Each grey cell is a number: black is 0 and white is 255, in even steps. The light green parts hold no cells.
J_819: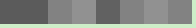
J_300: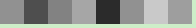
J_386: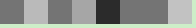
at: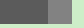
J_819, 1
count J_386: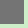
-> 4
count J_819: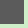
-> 2
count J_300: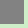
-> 1
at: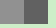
J_819, 4
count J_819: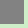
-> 3
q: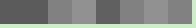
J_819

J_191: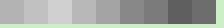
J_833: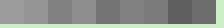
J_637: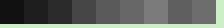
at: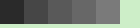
J_637, 3
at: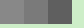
J_191, 6
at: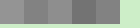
J_833, 2

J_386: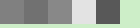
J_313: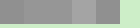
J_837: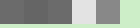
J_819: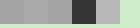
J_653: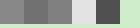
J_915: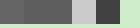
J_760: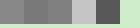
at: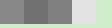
J_653, 1
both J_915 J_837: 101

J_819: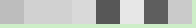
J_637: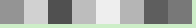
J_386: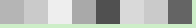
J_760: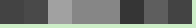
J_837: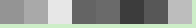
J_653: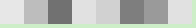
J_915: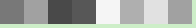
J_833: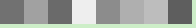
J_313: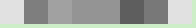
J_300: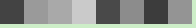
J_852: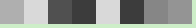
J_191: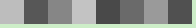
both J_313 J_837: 148
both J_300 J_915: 73
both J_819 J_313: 94
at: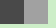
J_760, 2
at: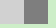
J_653, 5

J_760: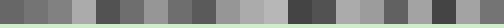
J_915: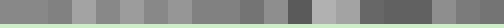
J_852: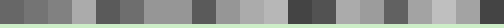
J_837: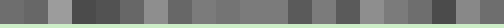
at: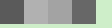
J_915, 13
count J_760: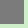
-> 0
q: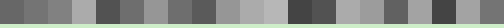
J_760

